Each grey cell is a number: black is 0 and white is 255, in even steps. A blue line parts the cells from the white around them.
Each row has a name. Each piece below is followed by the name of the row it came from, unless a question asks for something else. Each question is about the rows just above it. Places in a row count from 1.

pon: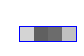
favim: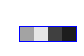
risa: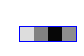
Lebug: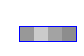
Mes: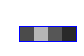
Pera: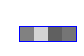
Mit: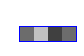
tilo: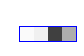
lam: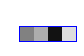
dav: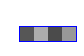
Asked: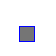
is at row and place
Pera, 4
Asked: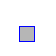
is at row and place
Mes, 2

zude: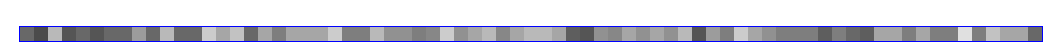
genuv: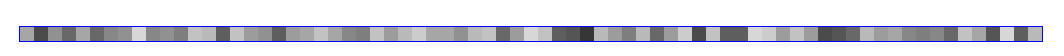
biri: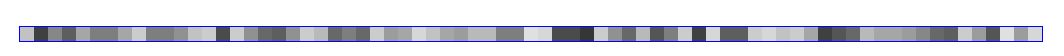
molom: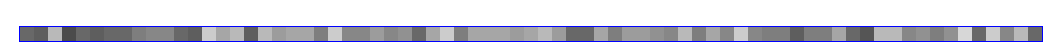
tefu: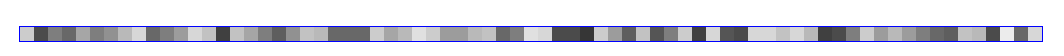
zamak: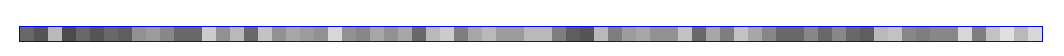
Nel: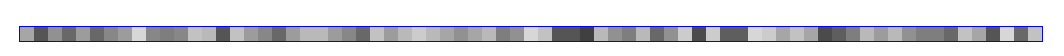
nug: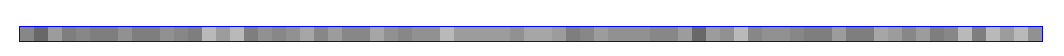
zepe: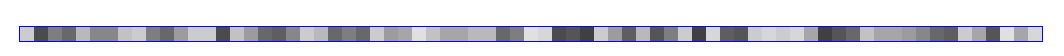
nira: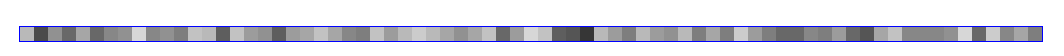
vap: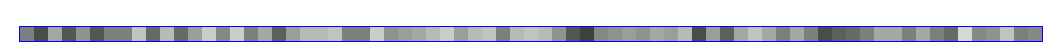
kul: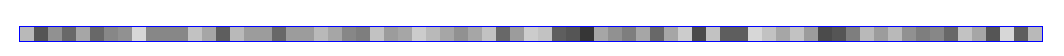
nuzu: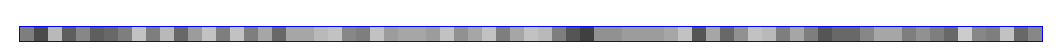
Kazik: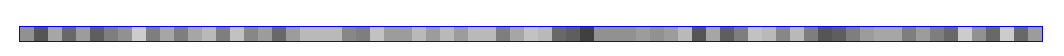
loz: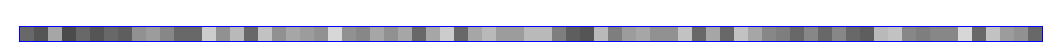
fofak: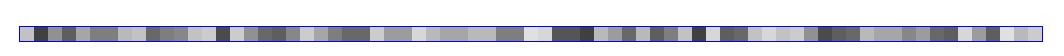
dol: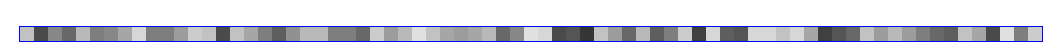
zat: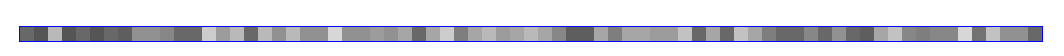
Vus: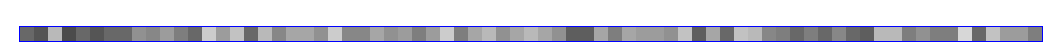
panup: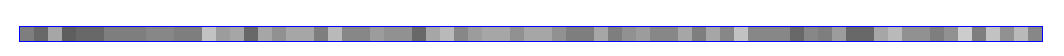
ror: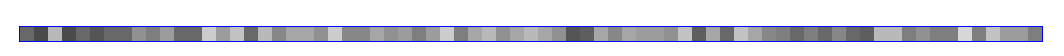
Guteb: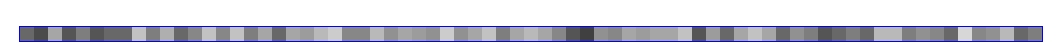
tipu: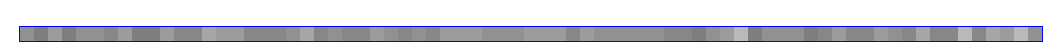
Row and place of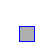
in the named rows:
Guteb, 11
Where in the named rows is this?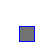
zat, 69
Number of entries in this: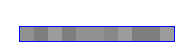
11

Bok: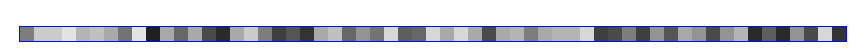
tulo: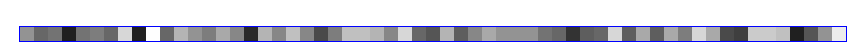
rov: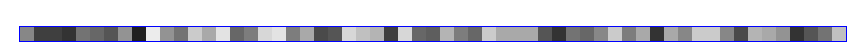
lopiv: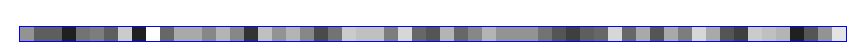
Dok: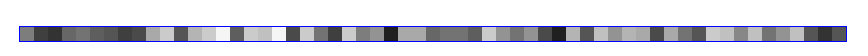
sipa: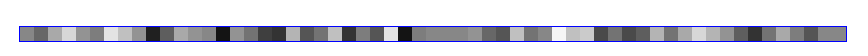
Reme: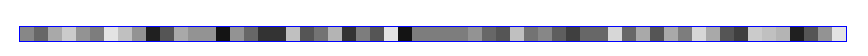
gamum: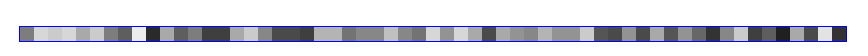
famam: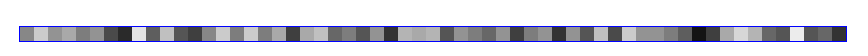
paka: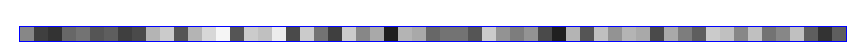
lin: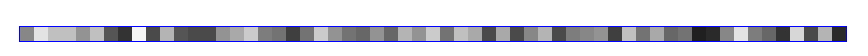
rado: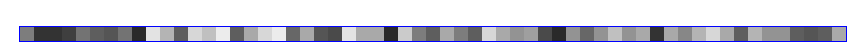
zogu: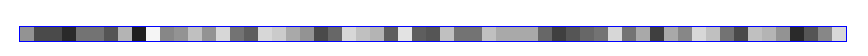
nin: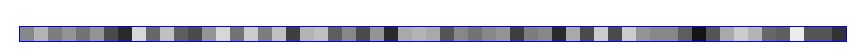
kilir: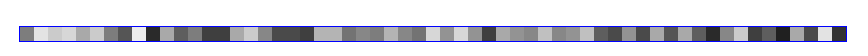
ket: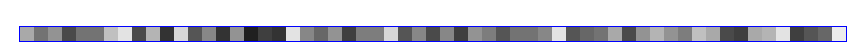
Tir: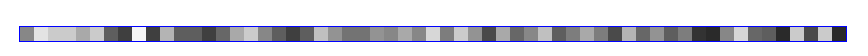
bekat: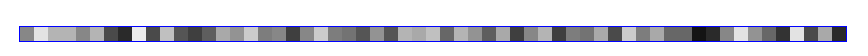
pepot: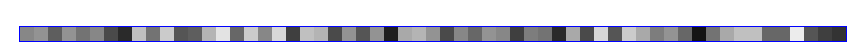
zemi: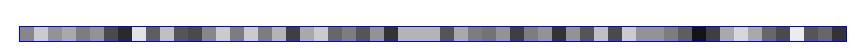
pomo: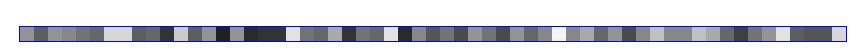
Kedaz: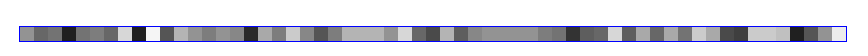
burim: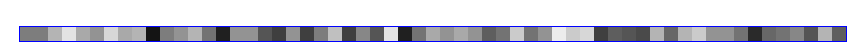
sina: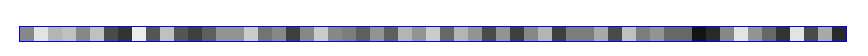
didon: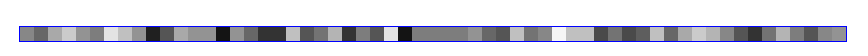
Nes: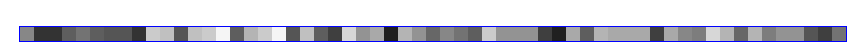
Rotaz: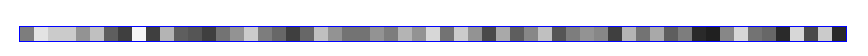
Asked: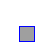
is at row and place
rado, 37
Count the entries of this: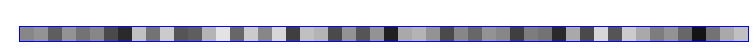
52
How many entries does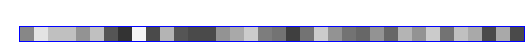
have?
36

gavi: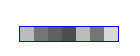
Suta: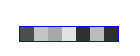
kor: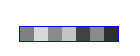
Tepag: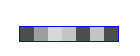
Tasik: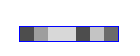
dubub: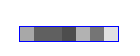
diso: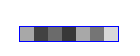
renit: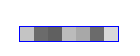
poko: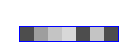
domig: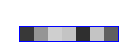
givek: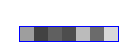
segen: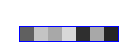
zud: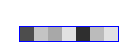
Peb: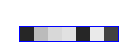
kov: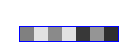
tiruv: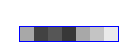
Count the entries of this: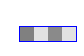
4
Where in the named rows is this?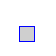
domig, 3
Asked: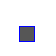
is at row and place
tiruv, 3
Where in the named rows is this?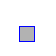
dubub, 5

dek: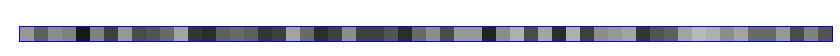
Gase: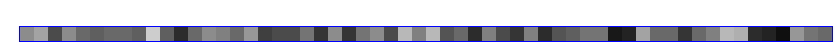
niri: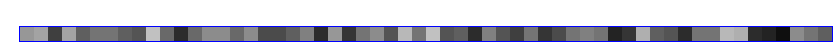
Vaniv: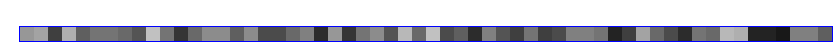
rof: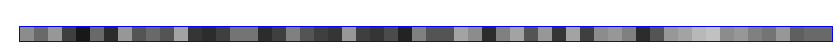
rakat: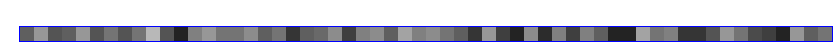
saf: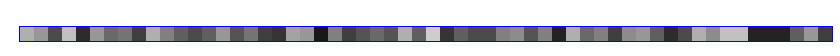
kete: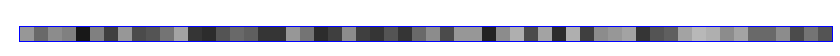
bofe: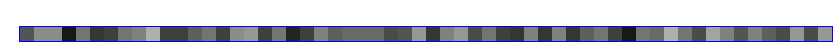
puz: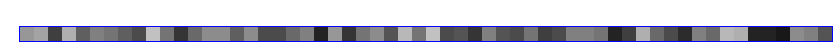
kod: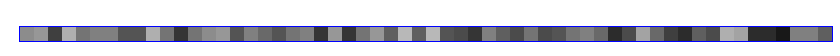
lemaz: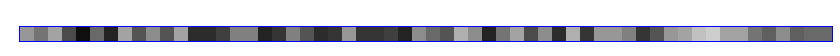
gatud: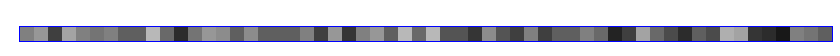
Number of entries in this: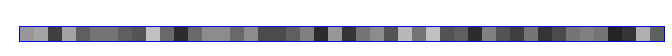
46
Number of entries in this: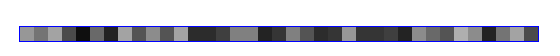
37
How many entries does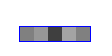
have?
5

